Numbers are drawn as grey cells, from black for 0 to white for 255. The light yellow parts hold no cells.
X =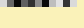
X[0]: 217
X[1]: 103
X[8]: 226

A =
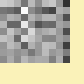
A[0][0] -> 205
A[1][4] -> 139
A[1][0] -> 118
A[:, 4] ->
[186, 139, 179, 144, 216, 195, 177, 121, 161]
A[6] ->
[149, 187, 170, 94, 177, 152, 191, 186, 147, 62]
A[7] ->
[155, 162, 145, 155, 121, 151, 187, 152, 163, 126]
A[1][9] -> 162
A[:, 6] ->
[188, 87, 180, 108, 173, 135, 191, 187, 168]
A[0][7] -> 199
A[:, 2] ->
[175, 92, 167, 103, 163, 106, 170, 145, 140]
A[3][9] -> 150
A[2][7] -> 181
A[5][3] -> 217
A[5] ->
[194, 181, 106, 217, 195, 169, 135, 133, 160, 143]
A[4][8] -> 153
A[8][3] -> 182
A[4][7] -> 183
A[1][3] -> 252

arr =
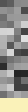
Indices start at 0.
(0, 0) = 84
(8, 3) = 141
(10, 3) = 38
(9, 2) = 158
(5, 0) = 179
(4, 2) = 129
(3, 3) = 206
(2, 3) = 152
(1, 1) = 138
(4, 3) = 68
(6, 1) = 88
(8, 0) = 87
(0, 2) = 137
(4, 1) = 213
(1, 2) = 157
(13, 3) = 156

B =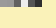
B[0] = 154
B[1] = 152
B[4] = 85

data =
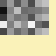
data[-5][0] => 96
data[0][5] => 174
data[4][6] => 189
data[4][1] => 154
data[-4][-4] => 108
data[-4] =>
[18, 133, 191, 108, 116, 122, 140]
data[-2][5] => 107

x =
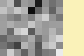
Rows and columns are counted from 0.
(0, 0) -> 166
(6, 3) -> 181
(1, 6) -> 154
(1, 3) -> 181
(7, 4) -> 152
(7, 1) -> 205
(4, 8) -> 151
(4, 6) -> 154
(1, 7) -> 99
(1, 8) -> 155
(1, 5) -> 98
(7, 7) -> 130
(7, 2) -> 150
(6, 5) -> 86
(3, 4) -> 198
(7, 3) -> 97
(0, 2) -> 79
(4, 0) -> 158
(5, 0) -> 102
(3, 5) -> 167
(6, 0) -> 116

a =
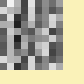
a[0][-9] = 120
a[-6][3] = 108
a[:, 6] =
[140, 135, 138, 133, 204, 148, 208, 214, 134, 139]
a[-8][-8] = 219
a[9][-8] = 218
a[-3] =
[91, 183, 118, 139, 80, 158, 214, 68, 98]
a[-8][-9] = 102
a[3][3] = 120
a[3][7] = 209
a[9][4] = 213
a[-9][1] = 183
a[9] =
[104, 218, 51, 89, 213, 117, 139, 219, 171]
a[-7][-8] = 177
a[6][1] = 182
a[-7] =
[173, 177, 34, 120, 177, 95, 133, 209, 127]
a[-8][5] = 112
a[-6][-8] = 202
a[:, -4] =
[92, 81, 112, 95, 159, 140, 189, 158, 81, 117]
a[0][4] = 226
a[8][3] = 70
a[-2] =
[217, 183, 176, 70, 214, 81, 134, 88, 115]
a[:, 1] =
[243, 183, 219, 177, 202, 184, 182, 183, 183, 218]
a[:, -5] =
[226, 212, 208, 177, 87, 124, 80, 80, 214, 213]
